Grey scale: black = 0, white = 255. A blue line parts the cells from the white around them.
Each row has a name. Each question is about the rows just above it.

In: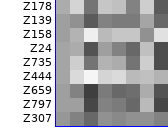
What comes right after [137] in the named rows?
[145]
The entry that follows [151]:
[130]
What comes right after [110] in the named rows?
[172]

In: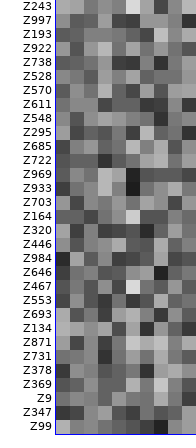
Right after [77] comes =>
[163]
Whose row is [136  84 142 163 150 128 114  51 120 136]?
Z548

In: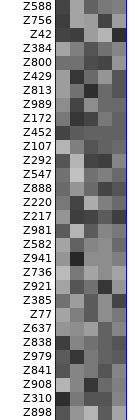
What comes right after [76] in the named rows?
[68]
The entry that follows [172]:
[127]

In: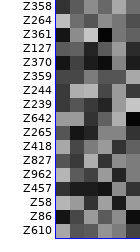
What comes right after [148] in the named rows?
[124]
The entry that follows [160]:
[28]
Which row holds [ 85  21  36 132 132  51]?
Z265
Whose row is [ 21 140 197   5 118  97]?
Z361
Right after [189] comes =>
[110]
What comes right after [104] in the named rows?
[168]
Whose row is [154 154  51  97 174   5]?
Z642

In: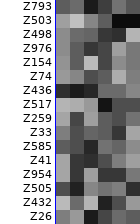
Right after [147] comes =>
[93]
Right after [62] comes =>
[114]
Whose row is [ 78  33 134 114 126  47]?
Z505

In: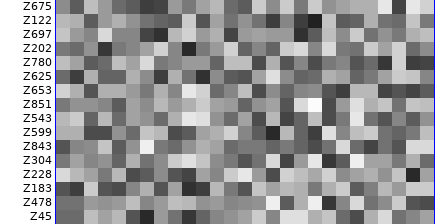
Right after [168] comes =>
[209]
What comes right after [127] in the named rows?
[184]

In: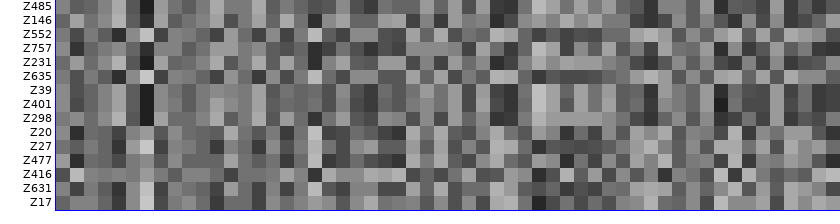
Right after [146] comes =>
[108]
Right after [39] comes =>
[74]

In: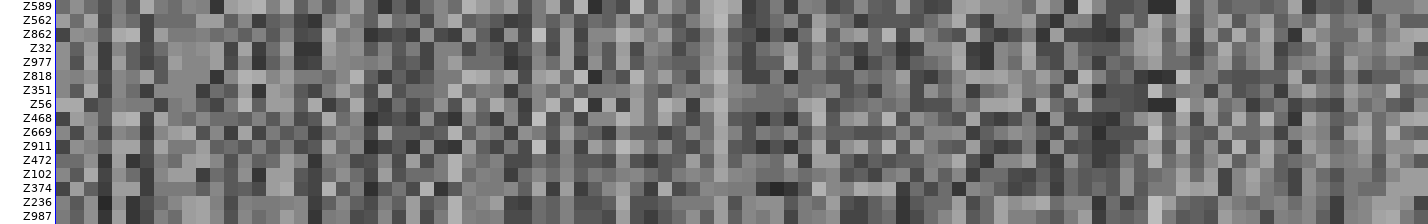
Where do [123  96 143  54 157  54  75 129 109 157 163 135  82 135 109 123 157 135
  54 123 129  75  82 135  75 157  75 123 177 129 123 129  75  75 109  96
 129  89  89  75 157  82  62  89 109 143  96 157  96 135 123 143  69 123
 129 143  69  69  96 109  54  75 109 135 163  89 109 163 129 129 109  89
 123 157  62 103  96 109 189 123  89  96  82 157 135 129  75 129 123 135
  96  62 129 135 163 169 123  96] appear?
Z987
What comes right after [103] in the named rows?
[96]
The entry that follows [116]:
[75]
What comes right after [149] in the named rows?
[109]

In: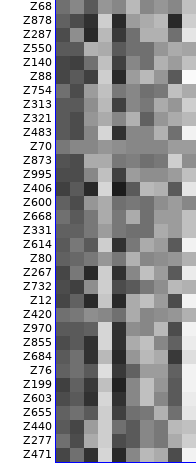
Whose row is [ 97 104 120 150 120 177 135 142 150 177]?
Z80
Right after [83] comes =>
[76]
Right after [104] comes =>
[120]
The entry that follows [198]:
[41]
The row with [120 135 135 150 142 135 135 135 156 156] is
Z70
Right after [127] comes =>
[112]

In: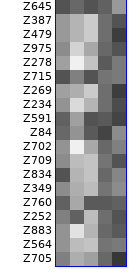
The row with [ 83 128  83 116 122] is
Z715
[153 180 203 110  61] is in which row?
Z479

